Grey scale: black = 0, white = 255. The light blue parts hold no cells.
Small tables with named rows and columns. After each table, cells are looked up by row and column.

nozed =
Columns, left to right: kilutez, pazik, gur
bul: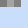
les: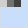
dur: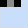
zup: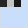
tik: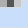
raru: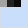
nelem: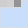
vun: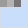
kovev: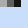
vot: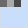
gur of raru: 9
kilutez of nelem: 206
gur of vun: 118
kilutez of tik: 174
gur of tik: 201
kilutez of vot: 106
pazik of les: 113
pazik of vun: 179
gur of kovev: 21
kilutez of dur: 3
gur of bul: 128
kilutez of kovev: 172
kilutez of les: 207
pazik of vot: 170
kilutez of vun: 155
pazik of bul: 164
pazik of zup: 196
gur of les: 64
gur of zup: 24
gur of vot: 73

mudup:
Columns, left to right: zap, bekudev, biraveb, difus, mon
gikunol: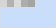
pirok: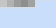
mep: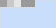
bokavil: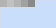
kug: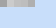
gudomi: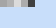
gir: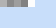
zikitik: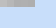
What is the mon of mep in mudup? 153
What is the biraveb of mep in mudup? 229
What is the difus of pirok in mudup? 142
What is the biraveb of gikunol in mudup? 219
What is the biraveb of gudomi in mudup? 219
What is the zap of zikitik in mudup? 190
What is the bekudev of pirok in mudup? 177
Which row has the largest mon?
gir

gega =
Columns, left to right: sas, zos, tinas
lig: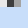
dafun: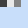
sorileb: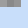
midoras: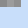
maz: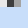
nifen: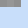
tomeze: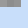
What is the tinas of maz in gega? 164
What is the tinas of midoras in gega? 143
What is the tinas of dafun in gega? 130
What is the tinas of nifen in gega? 142
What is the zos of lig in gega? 62
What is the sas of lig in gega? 232
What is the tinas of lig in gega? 164
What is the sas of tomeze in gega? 153
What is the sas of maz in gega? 232
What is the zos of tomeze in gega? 141
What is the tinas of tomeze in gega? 147
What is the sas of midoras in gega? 138
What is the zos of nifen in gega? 150
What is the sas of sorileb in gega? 157
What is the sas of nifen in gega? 144
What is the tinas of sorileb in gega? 148
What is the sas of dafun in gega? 62
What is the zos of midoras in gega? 156
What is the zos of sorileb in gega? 137
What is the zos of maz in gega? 62

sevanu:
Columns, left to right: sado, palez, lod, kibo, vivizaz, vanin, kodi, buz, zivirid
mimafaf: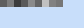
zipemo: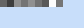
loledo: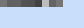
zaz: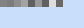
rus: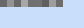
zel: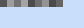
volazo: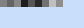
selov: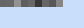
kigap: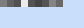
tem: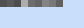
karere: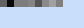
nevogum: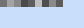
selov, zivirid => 133
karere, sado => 99
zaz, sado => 130
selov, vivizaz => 103
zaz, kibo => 163
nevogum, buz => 138
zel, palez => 157
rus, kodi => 95
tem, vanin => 99
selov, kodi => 102
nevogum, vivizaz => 94
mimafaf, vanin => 100
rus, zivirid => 108
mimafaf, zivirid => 118

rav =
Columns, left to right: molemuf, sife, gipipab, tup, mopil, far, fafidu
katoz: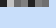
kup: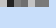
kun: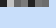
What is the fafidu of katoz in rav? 112
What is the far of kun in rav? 117
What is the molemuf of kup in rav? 195
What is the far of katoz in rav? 126
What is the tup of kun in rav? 123
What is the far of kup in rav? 121
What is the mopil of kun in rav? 34
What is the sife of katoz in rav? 195
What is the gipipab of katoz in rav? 108
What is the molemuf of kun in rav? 34
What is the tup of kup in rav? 111
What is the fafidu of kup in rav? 122
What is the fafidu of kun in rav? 109
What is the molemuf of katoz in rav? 34
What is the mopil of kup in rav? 195
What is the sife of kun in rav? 195
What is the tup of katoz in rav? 128
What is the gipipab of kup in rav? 127
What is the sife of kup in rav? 34
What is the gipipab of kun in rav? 104

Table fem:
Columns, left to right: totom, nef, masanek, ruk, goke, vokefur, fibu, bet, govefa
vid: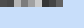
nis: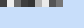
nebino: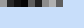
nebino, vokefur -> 31
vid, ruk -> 124
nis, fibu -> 234
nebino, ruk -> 4
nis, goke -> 52
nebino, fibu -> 141
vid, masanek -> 181
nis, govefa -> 118
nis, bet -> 85
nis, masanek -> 109
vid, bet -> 69
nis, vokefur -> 181
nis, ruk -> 62
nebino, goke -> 94
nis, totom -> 65
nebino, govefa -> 94
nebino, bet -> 176
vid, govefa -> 98
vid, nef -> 72
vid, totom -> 77

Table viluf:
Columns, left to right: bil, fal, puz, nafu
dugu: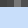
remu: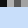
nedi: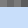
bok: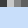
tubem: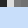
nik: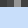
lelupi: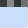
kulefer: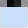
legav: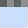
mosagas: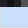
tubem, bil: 38
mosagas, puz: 33
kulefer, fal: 10
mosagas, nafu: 82
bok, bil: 61
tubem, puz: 122
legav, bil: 93
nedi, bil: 125
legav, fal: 142
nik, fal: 74
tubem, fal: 221
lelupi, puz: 53
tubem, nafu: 113
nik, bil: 61
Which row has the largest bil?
kulefer

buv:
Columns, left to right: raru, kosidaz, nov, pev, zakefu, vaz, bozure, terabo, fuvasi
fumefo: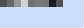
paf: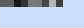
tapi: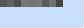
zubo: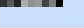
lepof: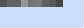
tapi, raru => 86
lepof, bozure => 97
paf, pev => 50
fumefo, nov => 150
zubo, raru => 50
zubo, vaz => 152
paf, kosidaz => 93
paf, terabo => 180
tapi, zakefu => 116
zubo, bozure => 67
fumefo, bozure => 116
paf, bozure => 70
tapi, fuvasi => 69
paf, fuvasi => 63
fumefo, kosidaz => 104
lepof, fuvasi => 70
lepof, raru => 83
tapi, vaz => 118

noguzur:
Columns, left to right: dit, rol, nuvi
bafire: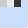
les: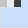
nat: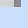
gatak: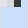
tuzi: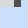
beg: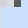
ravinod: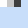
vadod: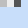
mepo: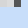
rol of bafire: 235
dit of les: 197
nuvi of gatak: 55
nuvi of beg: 90
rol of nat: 211
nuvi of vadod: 85
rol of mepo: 220
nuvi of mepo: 86
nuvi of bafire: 53
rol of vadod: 237
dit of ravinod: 253
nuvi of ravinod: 62
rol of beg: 220
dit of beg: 213
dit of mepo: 214

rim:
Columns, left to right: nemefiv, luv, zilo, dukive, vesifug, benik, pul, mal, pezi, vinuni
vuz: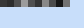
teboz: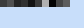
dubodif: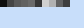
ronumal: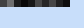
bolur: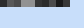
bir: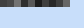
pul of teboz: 176
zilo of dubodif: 89
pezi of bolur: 26
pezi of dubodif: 97
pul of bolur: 44
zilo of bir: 115
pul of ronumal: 38
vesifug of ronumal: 24
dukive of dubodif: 97
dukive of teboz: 49
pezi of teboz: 69
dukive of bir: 47
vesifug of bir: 89
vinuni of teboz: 93
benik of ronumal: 71
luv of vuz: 45
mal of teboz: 3
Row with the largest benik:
ronumal

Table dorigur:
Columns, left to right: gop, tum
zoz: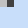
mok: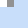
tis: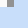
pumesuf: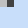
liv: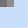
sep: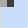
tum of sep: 62
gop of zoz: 193
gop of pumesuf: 192
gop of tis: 250
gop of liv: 113
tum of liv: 143
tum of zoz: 65
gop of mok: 254
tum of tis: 146
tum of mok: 146
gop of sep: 170
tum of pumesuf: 66

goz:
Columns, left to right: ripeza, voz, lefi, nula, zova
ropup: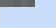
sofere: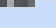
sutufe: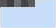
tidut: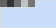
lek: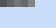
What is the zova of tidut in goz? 118
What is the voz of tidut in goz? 51
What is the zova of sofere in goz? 107
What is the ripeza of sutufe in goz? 85
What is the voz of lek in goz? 99
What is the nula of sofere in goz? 82
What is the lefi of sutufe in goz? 112
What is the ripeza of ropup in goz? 105
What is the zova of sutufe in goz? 90
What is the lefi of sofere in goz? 85
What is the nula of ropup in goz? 105
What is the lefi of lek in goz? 116
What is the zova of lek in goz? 131
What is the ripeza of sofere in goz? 83
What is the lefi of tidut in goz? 113
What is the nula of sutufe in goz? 68
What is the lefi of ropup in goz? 98
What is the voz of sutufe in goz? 63
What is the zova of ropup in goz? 98
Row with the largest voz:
sofere

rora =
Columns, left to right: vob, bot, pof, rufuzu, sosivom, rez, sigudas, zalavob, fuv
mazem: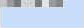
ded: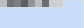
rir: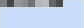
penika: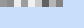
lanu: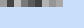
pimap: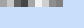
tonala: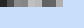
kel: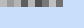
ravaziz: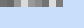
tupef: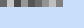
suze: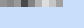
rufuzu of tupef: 150
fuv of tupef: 127
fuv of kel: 113
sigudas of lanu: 178
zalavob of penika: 181
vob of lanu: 156
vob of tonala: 38
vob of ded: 188
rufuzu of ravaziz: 218
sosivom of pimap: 166
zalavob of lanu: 149
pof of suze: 153
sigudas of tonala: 98
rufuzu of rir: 140
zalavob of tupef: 190
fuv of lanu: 167
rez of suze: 180
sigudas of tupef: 147
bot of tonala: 81
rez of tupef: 108
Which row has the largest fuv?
ded

